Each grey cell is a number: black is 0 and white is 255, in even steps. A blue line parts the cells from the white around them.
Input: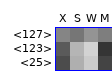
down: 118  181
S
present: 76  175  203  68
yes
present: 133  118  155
no
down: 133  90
X
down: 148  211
W

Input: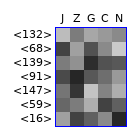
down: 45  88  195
G
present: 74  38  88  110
yes
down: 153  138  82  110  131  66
C
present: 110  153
yes
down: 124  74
J
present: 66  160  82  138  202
yes

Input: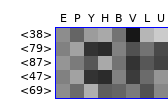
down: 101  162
P
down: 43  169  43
H
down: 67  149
U
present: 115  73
yes

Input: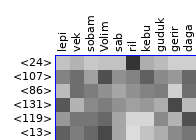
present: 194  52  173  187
yes
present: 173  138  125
no
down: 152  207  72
gerir
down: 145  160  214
ril
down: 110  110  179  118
vek

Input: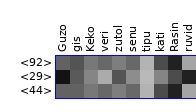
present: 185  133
yes
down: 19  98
Guzo
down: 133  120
Keko
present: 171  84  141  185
yes

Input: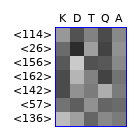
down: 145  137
A
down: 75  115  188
K
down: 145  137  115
A

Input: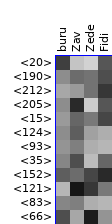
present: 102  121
yes
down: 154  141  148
buru
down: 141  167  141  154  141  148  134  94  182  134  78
buru
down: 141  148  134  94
buru

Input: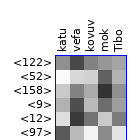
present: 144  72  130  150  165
yes
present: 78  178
no
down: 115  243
kovuv

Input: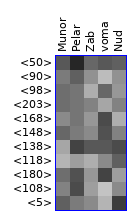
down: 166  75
voma
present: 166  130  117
no
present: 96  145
yes
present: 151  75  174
yes
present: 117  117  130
no
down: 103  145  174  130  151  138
Zab

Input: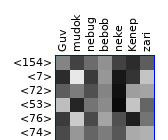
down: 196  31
Kenep
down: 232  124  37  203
mudok
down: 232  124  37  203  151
mudok
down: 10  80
neke

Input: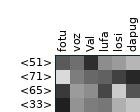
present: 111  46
yes
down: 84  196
dapug
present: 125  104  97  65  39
yes
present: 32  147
yes
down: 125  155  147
voz

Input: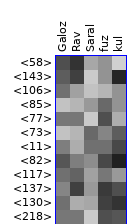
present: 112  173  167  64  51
yes
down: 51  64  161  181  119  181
Rav
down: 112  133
Galoz
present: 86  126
yes
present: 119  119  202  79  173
yes
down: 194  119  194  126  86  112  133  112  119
Galoz
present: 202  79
yes

